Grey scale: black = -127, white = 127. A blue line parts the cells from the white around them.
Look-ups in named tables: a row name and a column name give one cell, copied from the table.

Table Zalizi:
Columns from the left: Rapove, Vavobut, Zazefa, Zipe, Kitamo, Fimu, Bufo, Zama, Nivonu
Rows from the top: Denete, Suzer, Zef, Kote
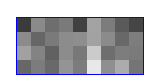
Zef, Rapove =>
33
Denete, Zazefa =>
-17
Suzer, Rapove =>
11
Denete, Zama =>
-37
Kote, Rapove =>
-24
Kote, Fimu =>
104
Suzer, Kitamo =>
14
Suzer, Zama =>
-23
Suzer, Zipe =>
12
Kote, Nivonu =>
-10
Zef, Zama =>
-2
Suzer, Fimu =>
34
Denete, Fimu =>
35
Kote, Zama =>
44
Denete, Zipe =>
-5
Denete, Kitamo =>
-62
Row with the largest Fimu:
Kote

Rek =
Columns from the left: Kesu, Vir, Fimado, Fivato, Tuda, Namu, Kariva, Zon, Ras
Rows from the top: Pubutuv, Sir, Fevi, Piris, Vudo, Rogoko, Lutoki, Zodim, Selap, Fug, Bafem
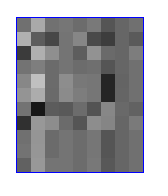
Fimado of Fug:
-20
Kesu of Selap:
-15
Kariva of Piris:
-42
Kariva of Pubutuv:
-42
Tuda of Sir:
6
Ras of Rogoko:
-15
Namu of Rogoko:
-9
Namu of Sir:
-53
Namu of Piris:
-16
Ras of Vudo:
-15
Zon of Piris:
-25
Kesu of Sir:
48
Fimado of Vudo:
-20

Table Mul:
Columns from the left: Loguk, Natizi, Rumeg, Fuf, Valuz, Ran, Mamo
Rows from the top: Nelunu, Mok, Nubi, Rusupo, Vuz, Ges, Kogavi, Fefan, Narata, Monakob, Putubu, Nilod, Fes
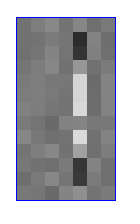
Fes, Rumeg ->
-21
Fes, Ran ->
-12
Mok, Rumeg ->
-4
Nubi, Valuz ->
-75
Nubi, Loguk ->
-15
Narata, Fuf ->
-12
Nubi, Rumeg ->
4
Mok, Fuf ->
-10
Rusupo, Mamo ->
-4
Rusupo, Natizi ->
-2
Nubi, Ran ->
0
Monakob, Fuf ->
-13
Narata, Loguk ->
7
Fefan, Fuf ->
2
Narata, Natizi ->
-7
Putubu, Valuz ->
-73
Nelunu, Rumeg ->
8
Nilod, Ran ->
-4
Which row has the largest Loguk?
Narata

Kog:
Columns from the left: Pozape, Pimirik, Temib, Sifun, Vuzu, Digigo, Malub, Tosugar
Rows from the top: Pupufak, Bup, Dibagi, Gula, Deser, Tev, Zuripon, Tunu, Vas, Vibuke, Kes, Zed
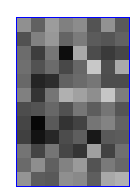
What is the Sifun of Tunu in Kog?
-76
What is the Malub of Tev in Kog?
70
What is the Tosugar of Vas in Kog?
-35
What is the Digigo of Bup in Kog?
-36
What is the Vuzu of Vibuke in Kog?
-75
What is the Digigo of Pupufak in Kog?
-44
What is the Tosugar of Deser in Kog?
-50
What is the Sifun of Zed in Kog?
15
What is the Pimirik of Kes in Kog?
14
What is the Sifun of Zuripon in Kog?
-46
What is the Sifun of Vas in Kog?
-51
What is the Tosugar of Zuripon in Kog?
-42
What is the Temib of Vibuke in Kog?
-10

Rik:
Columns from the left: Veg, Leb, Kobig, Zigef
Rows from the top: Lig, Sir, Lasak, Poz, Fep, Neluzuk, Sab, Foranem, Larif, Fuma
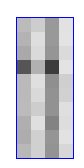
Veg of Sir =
51
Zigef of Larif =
98
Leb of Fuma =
80
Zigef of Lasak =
90
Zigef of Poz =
99
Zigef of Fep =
79
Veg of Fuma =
56
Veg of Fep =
58
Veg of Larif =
45
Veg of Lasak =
41
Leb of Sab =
77
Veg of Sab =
59
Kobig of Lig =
25
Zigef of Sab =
95
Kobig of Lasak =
21
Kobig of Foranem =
3
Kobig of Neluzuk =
18
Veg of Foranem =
47

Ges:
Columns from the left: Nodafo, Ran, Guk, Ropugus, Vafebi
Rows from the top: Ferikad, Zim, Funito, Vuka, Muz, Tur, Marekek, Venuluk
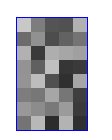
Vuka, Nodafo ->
19
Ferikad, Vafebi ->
49
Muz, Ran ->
61
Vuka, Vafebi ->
-69
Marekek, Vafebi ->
-69
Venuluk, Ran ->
56
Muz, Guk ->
-47
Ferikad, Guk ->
-43
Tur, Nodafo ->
-2
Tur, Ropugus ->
-9
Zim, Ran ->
17
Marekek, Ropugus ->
27
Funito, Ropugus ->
38
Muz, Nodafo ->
20
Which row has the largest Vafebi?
Ferikad

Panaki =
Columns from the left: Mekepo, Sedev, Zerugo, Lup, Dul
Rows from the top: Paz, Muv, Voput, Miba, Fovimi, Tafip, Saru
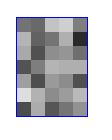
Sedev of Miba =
-1
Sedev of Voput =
-46
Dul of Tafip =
57
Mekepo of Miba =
-44
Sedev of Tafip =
50
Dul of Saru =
18
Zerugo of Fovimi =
26
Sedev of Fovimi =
-49
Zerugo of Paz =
67
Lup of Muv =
48
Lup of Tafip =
28
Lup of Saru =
-10
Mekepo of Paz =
-12
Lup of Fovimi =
12
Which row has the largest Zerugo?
Paz

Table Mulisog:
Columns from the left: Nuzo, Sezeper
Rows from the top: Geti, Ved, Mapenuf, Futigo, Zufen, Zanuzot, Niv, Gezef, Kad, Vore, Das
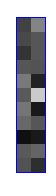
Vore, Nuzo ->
-38
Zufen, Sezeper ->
-93
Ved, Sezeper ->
-41
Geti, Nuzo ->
-61
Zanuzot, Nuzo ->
-38
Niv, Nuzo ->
-10
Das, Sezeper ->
-81

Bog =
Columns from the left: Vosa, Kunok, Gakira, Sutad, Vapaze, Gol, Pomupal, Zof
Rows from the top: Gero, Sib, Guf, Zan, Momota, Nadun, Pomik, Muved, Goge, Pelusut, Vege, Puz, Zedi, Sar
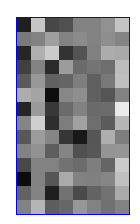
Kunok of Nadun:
36
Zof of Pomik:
106
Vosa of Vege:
-55
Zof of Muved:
54
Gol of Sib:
2
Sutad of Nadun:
7
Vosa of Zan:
-63
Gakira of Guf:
75
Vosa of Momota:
-37
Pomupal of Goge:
46
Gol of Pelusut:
-40
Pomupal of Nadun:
-42
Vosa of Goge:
-39
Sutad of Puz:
42
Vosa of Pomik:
-89
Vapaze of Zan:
-20
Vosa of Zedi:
-29
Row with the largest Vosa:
Nadun

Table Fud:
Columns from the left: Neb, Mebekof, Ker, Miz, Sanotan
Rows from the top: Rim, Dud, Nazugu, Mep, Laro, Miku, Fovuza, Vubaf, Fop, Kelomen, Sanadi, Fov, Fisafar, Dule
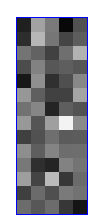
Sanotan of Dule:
-106
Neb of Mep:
-51
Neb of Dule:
-19
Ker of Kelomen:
4
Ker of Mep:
-40
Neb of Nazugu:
-11
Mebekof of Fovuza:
6
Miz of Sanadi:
2
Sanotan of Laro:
8
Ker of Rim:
-5
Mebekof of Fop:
-46
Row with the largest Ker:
Fov

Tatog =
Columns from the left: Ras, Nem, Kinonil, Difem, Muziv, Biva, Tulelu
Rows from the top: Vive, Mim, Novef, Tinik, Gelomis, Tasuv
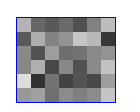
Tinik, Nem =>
47
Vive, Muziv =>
-46
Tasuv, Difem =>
11
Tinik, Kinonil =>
-55
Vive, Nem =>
-24
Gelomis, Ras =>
93
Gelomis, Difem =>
-60
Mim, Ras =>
-37
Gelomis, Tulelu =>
30
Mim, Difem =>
19
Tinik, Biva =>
10
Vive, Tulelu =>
60
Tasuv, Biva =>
11
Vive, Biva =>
1
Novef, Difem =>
-17
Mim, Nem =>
46
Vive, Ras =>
52

